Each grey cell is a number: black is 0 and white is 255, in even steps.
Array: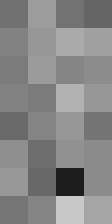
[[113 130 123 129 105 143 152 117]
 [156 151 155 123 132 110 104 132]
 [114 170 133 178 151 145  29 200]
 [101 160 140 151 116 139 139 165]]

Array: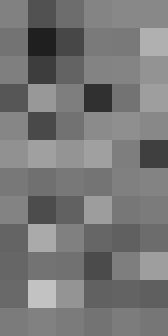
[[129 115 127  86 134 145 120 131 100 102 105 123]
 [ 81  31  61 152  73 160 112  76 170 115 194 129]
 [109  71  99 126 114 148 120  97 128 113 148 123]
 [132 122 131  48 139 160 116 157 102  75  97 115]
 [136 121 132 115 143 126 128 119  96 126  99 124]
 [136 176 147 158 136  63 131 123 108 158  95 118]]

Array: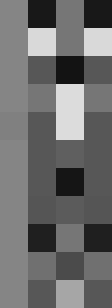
[[133 133 133 133 128 133 133 133 133 133 133]
 [ 24 217  87 118  87  87  87  85  31 112  87]
 [118 118  19 220 220  95  21  91 118  75 166]
 [ 24 217  87 118  87  87  87  85  31 112  87]]

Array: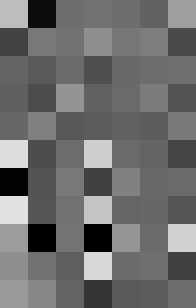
[[189  67 100  96 103 221   2 226 157 143 153]
 [ 12 120  89  76 127  77  83  85   1 114 135]
 [109 114 106 148  87 108 120 113 115  94  99]
 [113 143  79  97  92 207  65 196   1 215  53]
 [109 119 104 106  97 106 129 101 149 107  90]
 [ 98 125 108 123  93 100 105 103 107 112  92]
 [158  74 111  83 121  69 107  85 209  64 109]]

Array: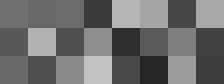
[[112  89 107]
 [104 177  79]
 [108  80 138]
 [ 58 141 194]
 [182  46  72]
 [165  90  38]
 [ 71 127 156]
 [167  65  61]]

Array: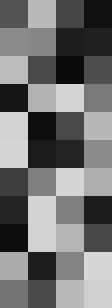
[[ 84 138 187  22 210 214  62  36  12 171 116]
 [186 134  73 178  14  27 128 211 210  29  72]
 [ 69  29  10 212  73  36 213 127 181 132 186]
 [ 15  31  78 122 184 139 174  27  71 216 208]]
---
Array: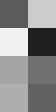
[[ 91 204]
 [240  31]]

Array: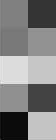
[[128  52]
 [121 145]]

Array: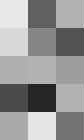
[[231  96]
 [216 133]]

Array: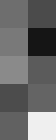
[[110  75]
 [121  21]]

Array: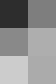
[[ 45 126]
 [137 174]]

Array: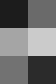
[[ 28 106]
 [165 203]]
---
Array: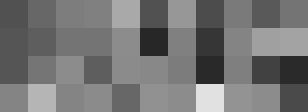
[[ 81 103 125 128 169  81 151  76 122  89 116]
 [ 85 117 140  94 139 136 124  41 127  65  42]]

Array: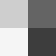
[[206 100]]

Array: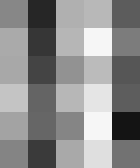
[[135  38 176 184  92]
 [168  68 146 187  86]
 [163 102 133 246  20]]

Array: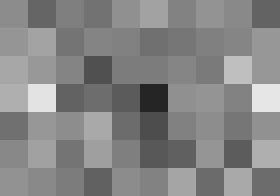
[[140 101 127 114 144 162 130 147 137  99]
 [167 152 132  80 124 124 133 122 191 151]
 [112 151 141 169 108  77 129 141 118 145]
 [146 137 124  97 140 130 165 107 169 108]]

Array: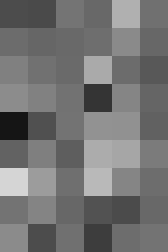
[[ 76  74 116 104 176 112]
 [128 113 106 170 108  88]
 [ 21  80 115 146 145  97]
 [213 156 111 185 133 109]
 [139  76 112  61 109 115]]

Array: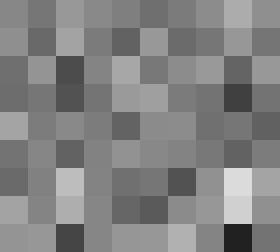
[[135 118 152 137 127 111 123 140 172 143]
 [111 148  76 132 167 120 140 153 100 152]
 [164 124 137 124  99 139 140 112 118  97]
 [106 129 189 131 112 118  82 145 219 164]
 [148 151  69 134 150 151 177 132  33 115]]

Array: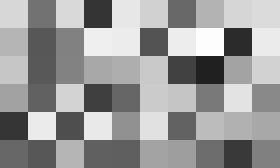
[[215 114 217  52 231 209 104 179 214 219]
 [198  88 130 168 174 201  65  32 163 210]
 [ 53 235  78 233 145 225  98 188 177 168]]

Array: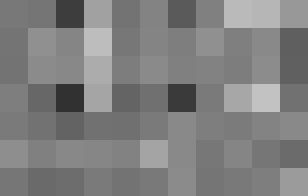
[[120 117  61 161 115 131  90 128 186 182 152]
 [115 139 136 172 125 138 128 130 125 140  96]
 [122 114  99 113 112 122 137 126 123 131 137]
 [118 106 109 122 115 121 139 117 121 126 155]]

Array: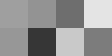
[[159 147 110 228]]
